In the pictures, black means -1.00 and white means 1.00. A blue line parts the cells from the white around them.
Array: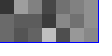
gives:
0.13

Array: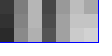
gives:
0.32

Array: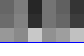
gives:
-0.59

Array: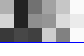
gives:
0.96

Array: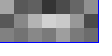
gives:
0.13

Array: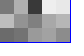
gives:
0.82

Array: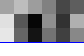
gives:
-0.26

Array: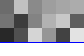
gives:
0.35

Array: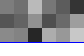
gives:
-0.59

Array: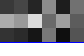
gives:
-0.11
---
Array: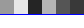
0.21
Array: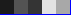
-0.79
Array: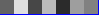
-0.22
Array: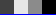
-0.49
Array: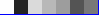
0.99
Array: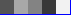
-0.34
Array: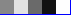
0.06
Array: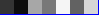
-0.59
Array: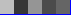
0.50
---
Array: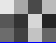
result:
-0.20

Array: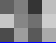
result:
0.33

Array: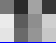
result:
0.56

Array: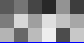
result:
0.57

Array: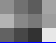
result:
0.81

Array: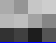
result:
-0.34

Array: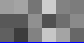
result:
-0.19
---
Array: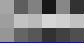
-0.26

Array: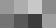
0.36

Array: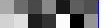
-0.15

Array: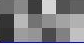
0.07

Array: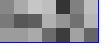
0.33

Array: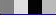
0.74

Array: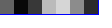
-0.94

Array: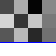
0.35

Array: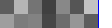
0.42

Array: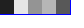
0.80
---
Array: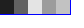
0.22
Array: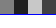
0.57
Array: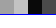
-0.93
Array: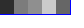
0.59
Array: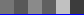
0.51
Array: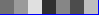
-0.40
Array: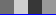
-0.57
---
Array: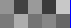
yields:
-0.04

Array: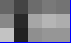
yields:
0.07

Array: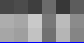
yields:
0.36

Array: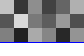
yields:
-0.33

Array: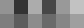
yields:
-0.01

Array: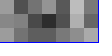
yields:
0.06

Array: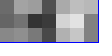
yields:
-0.21

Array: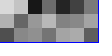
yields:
0.39

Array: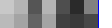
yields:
0.46
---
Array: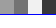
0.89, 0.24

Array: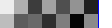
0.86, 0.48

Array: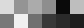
0.88, 0.72

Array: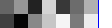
0.92, 0.86

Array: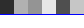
0.81, 0.55

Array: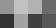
0.51, 0.39

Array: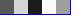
0.97, 0.67

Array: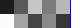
0.97, 0.55
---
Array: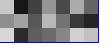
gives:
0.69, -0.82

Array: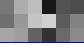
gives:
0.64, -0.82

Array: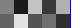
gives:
0.77, -0.80

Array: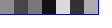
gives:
0.71, -0.87

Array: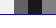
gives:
0.89, -0.81

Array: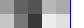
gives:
0.86, -0.56

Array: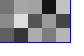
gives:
0.73, -0.84

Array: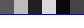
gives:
0.70, -0.92

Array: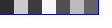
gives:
0.92, -0.65

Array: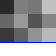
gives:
0.51, -0.68
